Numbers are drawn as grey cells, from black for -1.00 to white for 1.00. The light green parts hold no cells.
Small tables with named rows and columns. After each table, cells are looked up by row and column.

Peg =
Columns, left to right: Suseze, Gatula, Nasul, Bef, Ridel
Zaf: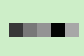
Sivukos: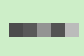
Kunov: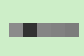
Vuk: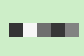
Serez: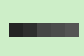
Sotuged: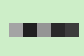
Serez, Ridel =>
-0.34
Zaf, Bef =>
-0.98
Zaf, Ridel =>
0.31
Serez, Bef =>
-0.40
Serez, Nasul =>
-0.45
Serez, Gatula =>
-0.64
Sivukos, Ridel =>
0.47
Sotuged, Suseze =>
0.29
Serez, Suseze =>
-0.72
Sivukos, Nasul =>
0.15
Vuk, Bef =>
-0.57
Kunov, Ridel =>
-0.03
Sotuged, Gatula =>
-0.75
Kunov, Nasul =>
0.04
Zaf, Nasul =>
0.16
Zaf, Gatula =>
-0.06
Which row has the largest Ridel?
Sivukos

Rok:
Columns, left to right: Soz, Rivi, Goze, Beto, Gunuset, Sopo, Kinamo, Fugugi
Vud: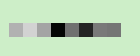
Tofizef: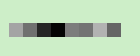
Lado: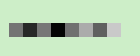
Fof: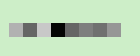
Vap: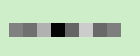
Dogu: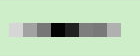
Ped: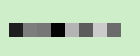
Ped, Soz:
-0.76
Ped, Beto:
-0.97
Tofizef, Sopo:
-0.10
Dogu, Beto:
-0.97
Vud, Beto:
-0.97
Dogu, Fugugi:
0.38
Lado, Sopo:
0.34
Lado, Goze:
-0.07

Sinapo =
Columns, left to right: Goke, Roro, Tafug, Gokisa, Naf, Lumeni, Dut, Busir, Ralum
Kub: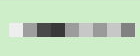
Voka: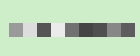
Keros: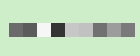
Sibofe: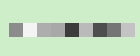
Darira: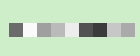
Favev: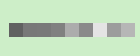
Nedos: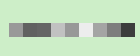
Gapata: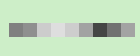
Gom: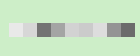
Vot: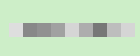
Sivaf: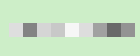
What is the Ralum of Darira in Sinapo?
0.33
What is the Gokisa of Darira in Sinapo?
0.46
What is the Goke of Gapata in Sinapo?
0.00
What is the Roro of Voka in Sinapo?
0.73
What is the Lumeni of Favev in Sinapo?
0.08
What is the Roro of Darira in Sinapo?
0.96
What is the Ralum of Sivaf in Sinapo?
0.15
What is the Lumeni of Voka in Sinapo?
-0.46
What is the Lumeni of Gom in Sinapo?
0.59
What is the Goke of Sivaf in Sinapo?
0.74
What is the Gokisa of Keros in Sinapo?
-0.59
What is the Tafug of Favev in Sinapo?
-0.05
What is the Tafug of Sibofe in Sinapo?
0.36
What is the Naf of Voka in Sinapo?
-0.11
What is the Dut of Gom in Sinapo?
0.73
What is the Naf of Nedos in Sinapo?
0.19
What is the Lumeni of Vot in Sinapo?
0.36
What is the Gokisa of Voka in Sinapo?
0.84
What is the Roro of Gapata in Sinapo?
0.12
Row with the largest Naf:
Sivaf

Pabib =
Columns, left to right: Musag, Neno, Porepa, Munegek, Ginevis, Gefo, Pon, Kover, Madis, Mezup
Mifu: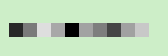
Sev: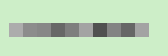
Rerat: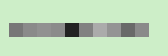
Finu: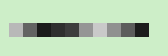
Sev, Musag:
0.35
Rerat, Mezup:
0.08
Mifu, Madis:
0.26
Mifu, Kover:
-0.46
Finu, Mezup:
-0.78
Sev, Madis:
-0.20
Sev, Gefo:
0.28
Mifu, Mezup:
0.57
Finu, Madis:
-0.28
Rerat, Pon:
0.34
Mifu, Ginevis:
-1.00
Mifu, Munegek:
0.32
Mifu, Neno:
-0.04
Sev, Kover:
0.03
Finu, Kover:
0.13
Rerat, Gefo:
0.01
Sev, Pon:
-0.37
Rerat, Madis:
-0.18
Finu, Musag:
0.44
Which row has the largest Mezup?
Mifu

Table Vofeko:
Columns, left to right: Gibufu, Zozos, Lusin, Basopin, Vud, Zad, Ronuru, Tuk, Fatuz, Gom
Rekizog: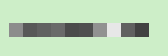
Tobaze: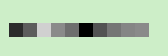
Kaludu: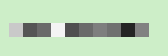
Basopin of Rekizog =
-0.17
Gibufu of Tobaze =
-0.66
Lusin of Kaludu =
-0.17
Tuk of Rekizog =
0.81
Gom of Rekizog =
-0.49
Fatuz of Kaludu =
-0.72
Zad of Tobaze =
-1.00
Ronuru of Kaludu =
-0.01
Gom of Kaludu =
0.01
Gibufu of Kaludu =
0.58
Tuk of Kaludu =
-0.12
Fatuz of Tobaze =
0.04
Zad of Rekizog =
-0.38
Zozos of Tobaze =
-0.28
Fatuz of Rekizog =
-0.25
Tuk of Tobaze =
-0.08
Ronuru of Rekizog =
0.14
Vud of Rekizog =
-0.41
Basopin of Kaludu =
0.91
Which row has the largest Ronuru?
Rekizog

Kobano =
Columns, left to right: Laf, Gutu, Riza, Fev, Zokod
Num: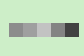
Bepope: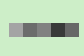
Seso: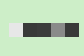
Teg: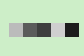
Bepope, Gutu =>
-0.15
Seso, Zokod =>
-0.55
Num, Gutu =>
0.25
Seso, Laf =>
0.81
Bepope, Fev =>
-0.55
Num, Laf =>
0.10
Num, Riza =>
0.52
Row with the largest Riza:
Num

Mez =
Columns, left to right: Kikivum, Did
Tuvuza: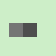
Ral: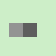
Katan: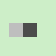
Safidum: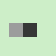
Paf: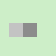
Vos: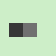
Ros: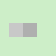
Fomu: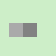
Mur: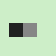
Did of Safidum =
-0.58
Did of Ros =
0.37
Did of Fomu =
0.02
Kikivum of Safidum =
0.22
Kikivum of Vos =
-0.57
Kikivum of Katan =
0.49
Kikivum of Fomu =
0.33
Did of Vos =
-0.12
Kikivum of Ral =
0.15
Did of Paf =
0.10
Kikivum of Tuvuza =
-0.08
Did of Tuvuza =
-0.39
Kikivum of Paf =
0.53

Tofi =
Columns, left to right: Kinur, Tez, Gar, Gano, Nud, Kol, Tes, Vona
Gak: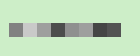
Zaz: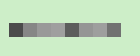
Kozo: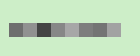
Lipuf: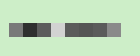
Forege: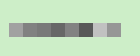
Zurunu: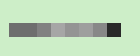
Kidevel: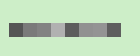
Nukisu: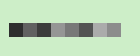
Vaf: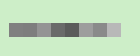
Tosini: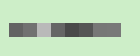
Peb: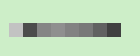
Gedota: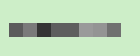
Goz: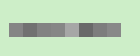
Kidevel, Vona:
-0.26
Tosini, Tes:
-0.07
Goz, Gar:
0.02
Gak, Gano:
-0.40
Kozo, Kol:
-0.02
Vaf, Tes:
0.08
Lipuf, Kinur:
-0.05
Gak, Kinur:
0.01
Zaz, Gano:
0.25
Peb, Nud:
0.02
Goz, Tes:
-0.02
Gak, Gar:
0.24
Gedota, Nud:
-0.26
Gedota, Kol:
0.21
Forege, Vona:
0.18
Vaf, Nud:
-0.29
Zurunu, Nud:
0.16
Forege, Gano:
-0.19
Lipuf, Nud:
-0.29
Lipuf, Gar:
-0.28

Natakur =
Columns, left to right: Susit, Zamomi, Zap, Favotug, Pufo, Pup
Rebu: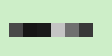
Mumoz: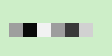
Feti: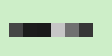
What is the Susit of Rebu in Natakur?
-0.43
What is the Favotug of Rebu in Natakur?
0.54
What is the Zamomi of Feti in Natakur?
-0.78
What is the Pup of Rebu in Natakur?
-0.56
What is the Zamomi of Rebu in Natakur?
-0.83
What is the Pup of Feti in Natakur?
-0.58
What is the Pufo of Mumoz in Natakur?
-0.55
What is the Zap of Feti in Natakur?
-0.80
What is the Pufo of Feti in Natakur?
-0.12
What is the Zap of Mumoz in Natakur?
0.90
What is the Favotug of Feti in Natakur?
0.55

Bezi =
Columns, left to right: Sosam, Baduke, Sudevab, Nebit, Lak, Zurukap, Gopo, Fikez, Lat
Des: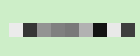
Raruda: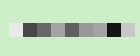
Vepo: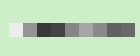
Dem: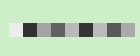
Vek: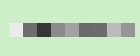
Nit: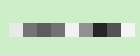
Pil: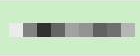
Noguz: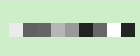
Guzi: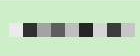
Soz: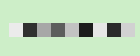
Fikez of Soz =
-0.67
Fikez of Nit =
-0.35
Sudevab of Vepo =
-0.55
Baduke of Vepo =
0.16
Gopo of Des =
-0.85
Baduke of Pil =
0.02
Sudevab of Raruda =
-0.19

